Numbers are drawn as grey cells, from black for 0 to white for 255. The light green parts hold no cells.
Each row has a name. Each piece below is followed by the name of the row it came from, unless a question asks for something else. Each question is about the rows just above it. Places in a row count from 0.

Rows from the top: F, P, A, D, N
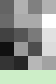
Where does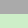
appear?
P
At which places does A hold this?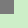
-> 2
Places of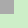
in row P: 1 2

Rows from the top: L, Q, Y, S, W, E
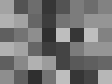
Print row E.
[142  95  47 116 190  54  68 183]
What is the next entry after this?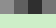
[190]
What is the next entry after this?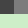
[149]
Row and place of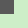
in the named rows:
W, 5

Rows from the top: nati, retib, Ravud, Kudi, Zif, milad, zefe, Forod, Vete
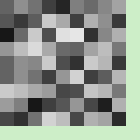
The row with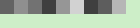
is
milad

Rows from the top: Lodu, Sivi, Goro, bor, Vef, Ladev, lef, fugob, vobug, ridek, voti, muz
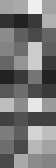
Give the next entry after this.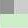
[57]
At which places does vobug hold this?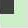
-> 0 2 3
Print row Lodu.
[163 170 239 163]
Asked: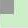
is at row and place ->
fugob, 3
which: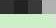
Sivi

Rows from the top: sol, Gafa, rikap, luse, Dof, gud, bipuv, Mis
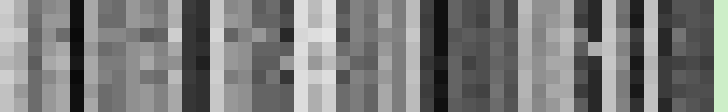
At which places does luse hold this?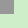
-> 3 6 10 16 27 39
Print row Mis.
[193 168 108 152 168  16 168 108 116 144 152 130 168  54  48 199 152 144
 100 100  93 221 174 206 108 124 100 168 124 187  66  16  93  85  79 108
  85 174 136 152 180  93  40 193 130  48 193  40 100  85  73]
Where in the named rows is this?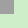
gud, 4
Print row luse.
[193 168 108 152 168  16 152 108 116 144 152 130 168  54  48 199 152 144
 100 100  93 221 174 206 108 124 100 152 124 187  66  16  93  85  79 108
  85 174 136 152 180  93 174 193 130  48 193  40 100  85  73]
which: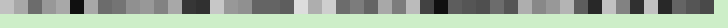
Mis
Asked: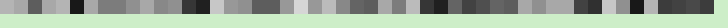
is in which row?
Dof

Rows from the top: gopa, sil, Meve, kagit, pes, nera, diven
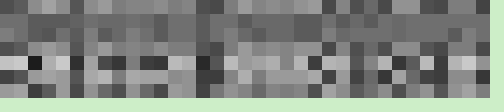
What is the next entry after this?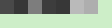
[41]
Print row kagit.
[ 79  91 140 154 140  85 132 154 125 132 125 140 125 125  85  73 125 154
 132 140 132 146 146  73 132  79 105  79 140 140  85  73 125 125  73]
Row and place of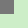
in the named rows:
diven, 15
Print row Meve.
[125 111  91  85 111  91 125  91 105 125 111  91 111 111  91 111 125 105
  91 105 105  91  91 125 105 111 111 111 105 111 111 111  91 125 111]
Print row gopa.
[ 79  91 140 162 140  85 140 154 125 132 132 140 125 132  79  73 125 154
 132 140 132 146 154  73 132  79 105  73 146 146  79  73 125 125  67]
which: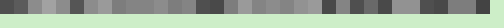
gopa
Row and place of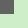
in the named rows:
sil, 5

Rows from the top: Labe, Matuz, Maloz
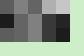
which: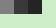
Matuz
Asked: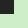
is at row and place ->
Matuz, 4
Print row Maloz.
[ 93 100 128  57  28]
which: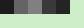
Matuz
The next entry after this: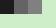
[57]
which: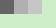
Labe

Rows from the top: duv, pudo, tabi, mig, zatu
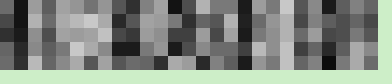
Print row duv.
[107  19 156  94 162 149 115 149  86  48 129 162  19  78 178 121 121  27
 156 121 200  86 137  27  94 129 101]
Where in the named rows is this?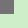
duv, 6
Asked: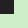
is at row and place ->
pudo, 17
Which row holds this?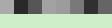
pudo
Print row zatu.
[107  48 185 101 137 170  86 162  86 107 101  48 170 156  41 129  94  27
 149 121 193 101 129  12 121 170 107]

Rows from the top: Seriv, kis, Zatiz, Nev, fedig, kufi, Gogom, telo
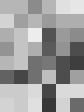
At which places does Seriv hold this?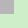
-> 0 1 3
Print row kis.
[211 160 182 154 174 174]
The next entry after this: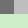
[77]
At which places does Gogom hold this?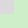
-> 2 4 5
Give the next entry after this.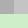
[237]
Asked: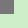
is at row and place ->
fedig, 3
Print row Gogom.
[203 203 218  70 218 218]

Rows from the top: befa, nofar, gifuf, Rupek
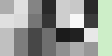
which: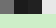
gifuf
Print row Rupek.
[192 125  71 111 144 173 152]

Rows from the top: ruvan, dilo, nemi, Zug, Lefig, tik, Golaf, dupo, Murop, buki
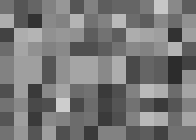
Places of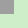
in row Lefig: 1 2
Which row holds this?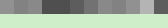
Zug
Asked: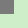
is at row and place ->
ruvan, 10

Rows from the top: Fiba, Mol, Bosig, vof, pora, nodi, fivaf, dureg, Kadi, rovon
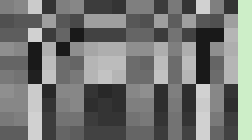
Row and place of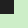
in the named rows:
nodi, 2
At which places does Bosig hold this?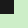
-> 5 14 15

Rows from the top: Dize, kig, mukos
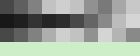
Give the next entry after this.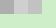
[145]
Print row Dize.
[ 72  95 129 194 207 194 145 121 167 200]
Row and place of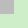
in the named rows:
kig, 8
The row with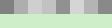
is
mukos
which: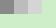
kig

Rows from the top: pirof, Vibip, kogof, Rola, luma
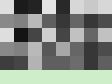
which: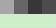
Rola
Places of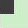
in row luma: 0
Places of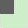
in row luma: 3 4 7
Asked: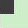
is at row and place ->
luma, 0
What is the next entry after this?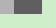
[108]

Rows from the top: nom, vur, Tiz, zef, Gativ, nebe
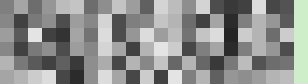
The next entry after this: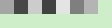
[96]
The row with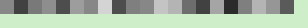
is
vur
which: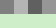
nebe
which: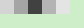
zef
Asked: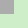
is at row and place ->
Gativ, 7
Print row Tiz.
[157  90 228  65  51 165 115 220  77 150 220 157 188 115 196 220  37 204
 180 109 204]

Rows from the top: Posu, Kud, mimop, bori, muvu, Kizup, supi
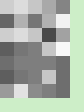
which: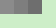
supi
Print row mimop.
[206 220 198  73 162]
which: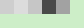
mimop
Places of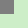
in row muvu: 1 2 3
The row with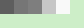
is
bori

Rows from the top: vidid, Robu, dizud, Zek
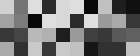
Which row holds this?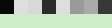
Robu
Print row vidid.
[209 116 222  43 216 222   8 193  30  16]
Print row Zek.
[170  49 201  56 201 193  22  49  49 193]
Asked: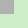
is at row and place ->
dizud, 3
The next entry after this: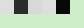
[193]
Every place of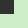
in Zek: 1 7 8
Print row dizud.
[ 56  69 185 177  30 154  63  56  89  96]

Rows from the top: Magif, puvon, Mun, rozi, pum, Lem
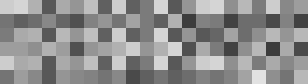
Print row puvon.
[116  96 109 136 102  80 130 149 116 163 123  96 177  60 130 123  66 109
 109  74 130  66]
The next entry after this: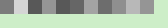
[184]
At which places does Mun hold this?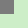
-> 0 10
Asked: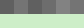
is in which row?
Lem
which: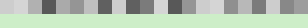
Magif

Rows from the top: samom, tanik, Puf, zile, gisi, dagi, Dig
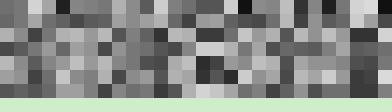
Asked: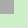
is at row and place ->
gisi, 12
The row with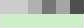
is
zile

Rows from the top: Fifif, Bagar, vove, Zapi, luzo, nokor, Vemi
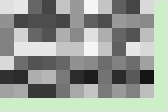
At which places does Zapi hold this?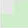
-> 1 2 3 9
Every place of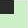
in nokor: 1 5 8
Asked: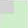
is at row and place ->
vove, 1

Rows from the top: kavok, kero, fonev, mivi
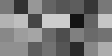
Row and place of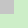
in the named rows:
kero, 7
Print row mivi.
[144 144  93 114  85  42 136 173]
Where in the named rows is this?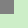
fonev, 5
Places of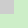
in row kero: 3 4
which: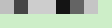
kero
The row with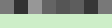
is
kavok
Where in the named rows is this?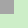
fonev, 2

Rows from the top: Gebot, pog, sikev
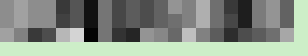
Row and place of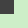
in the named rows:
pog, 4
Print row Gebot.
[141 161 141 141  57  85  17 117  71  92  77  98 148 129 175 111  57  30
 123 148  98]
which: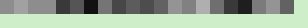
Gebot
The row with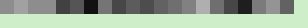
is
pog

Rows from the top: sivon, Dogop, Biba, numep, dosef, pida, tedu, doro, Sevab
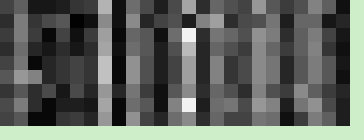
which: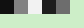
doro
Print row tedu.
[ 53  87  45  74  23  74  38 151  38 117  60  16  87 138  45 102  80  45
 130  80  60 138  95  60  38]
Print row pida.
[ 87 151 130  38  53  67  53 193   8 145  80  30  67 159  38 130  53  74
 138 117  38  87 124  87  16]
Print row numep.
[ 45 109  38  23  45  23  45 165  16 109  87  30  80 186  38 102  80  60
 138 102  60  95 130  53  16]
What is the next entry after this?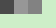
[30]
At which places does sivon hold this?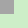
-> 13
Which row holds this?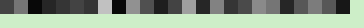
dosef

